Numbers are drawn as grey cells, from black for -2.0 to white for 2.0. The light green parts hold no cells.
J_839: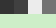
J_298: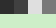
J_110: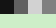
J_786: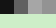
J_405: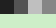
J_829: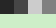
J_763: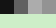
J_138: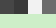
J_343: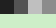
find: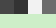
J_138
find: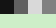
J_110
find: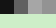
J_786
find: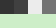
J_839

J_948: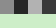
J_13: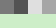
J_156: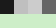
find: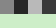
J_948
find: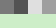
J_13

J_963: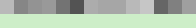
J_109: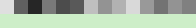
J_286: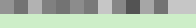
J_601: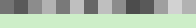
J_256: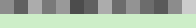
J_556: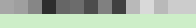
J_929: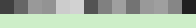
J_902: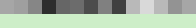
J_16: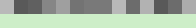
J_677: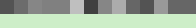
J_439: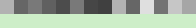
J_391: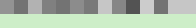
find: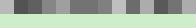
J_16
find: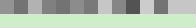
J_391

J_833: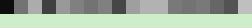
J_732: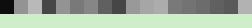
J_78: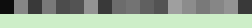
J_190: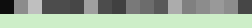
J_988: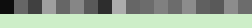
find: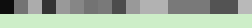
J_833
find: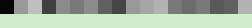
J_732
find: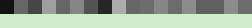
J_988
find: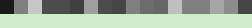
J_190

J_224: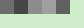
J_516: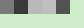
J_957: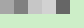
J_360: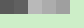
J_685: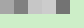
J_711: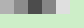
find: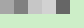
J_957
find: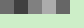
J_224
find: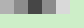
J_711

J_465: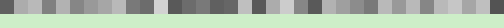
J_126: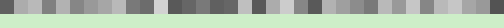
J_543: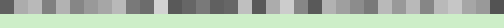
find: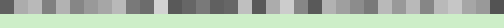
J_543
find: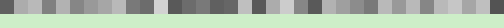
J_465
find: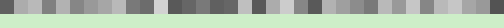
J_126

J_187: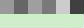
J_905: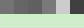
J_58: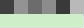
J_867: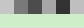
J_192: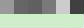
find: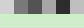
J_867
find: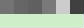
J_905

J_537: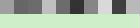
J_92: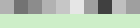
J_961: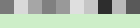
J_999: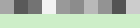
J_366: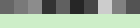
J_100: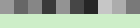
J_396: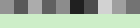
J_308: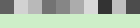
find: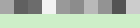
J_999
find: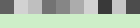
J_308
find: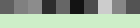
J_366
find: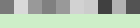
J_961
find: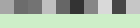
J_537

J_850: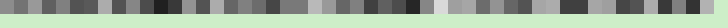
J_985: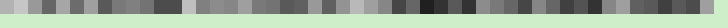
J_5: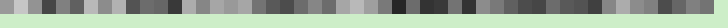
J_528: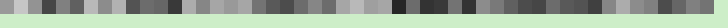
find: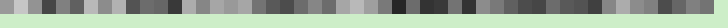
J_5
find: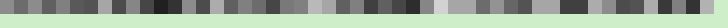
J_850

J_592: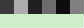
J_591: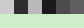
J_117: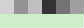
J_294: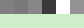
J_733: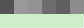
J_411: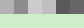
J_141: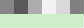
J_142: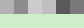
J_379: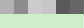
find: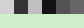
J_591
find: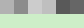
J_411

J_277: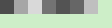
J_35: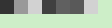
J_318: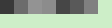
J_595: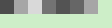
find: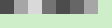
J_595
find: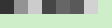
J_35
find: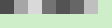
J_277
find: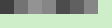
J_318

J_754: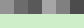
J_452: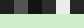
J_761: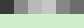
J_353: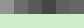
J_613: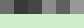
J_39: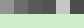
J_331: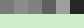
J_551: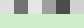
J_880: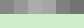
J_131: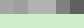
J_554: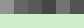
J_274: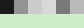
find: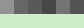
J_554
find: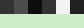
J_452
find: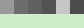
J_39
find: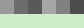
J_754

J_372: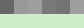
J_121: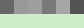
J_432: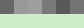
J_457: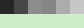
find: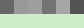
J_121
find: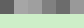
J_372
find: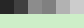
J_457

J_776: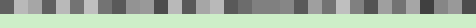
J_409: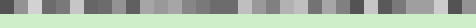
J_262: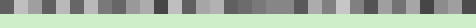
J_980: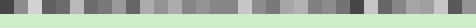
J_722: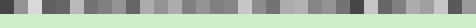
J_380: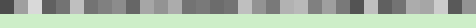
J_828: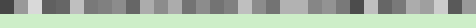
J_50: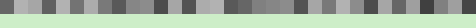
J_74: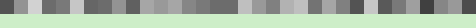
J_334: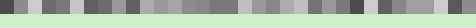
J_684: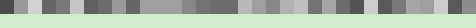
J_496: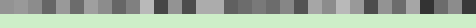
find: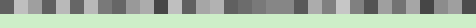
J_262
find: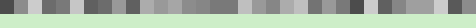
J_334
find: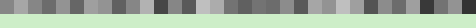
J_496
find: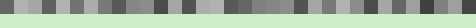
J_50
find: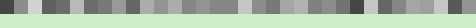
J_980
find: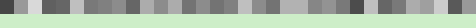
J_828

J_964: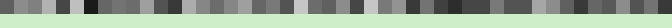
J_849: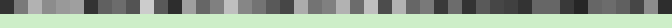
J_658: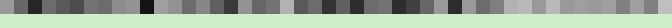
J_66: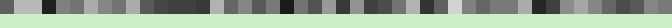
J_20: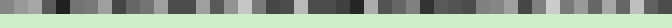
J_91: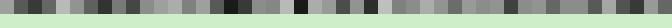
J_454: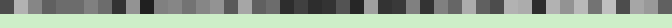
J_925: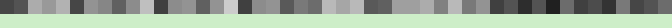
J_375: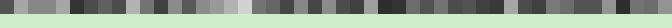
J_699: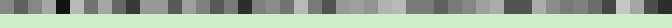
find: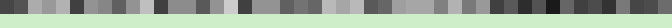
J_925
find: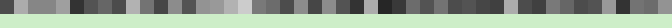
J_375

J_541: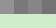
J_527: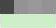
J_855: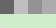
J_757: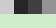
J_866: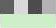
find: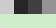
J_757
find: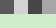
J_866
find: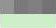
J_541
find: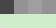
J_527

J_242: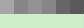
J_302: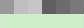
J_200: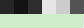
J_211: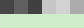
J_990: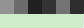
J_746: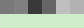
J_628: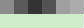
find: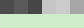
J_211
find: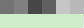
J_746
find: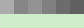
J_242
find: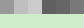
J_302
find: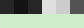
J_200

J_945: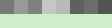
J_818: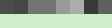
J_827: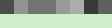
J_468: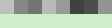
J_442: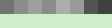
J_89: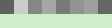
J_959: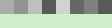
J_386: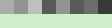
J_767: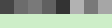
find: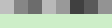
J_468
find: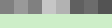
J_945
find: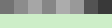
J_442
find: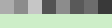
J_386
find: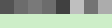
J_767

